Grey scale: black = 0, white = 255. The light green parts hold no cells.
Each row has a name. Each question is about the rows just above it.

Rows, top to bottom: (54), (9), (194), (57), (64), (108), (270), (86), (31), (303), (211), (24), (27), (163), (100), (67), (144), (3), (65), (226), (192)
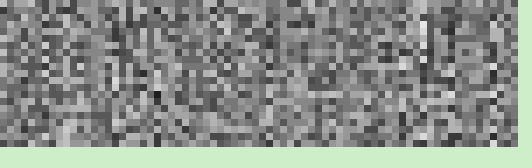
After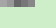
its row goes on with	[135,165,103,179,151,165,88,135,135,74,119,88,119,88,135,103,74,165,165,191,119,151,74,74,119,119,135,135,119,103,103,151,151]
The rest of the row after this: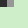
[151,88]
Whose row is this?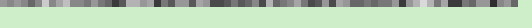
(226)
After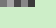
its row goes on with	[88,74,103,103,119,88,88,119,151,135,165,88,191,179,135,88,88,165,151,58,119,151,74,58,103,58,151,151,119,165,135,88,88,135,119,151,151,88,74,165,151,230,88,103,103,58,103,165,119,103,88,203,103,151,119]

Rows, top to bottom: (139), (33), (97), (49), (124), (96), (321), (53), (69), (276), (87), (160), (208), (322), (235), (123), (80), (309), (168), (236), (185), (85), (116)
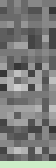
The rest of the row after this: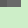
[121,136,94,136]
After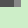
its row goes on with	[55]

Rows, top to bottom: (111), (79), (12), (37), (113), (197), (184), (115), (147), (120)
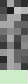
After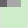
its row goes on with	[57]
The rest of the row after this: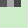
[126]
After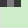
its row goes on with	[139]
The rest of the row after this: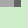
[101]
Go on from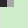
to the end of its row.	[101,87]

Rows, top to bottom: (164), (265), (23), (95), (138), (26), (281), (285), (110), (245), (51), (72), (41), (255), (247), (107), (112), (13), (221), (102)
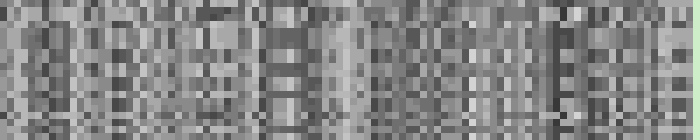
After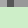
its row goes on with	[153,195,87,183,168,168,168,111,124,195,124,99,111,99,99,99,87,138,124,153,168,183,183,153,111,168,124,138,138,111,124,87,87,168,111,168,99,87,138,111,111,138,124,124,153,124,124,168,111,124,124,99,72,87,72,111,99,138,168,153,138,124,99,111,99,153,124,183,168,168,168,168]
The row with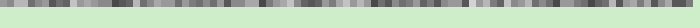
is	(41)
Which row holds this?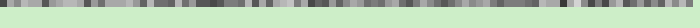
(23)
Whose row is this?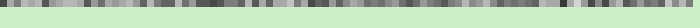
(112)
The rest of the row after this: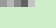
[138,153,183,124,153,111,56,168,168,138,111,72,99,87,195,87,168,168,124,183,87,138,153,87,87,124]
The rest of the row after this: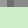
[111,138,87,87,153,111,168,99,99,124,111,99,138,138,124,153,138,124,168,99,124,138,99,72,72,72,111,99,138,168,153,138,124,99,124,99,153,124,183,183,168,168,168]

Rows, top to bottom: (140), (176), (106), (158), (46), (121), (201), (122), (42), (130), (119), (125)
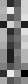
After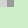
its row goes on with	[30]
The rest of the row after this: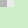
[111,211]
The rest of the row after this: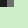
[182]
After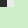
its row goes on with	[155,2]
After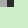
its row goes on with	[83,211]

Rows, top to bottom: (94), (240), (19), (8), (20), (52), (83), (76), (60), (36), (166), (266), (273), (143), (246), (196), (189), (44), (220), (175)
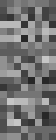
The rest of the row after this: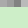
[170]
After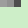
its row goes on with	[130,145]
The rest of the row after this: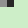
[54]
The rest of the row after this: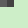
[157,66,78]

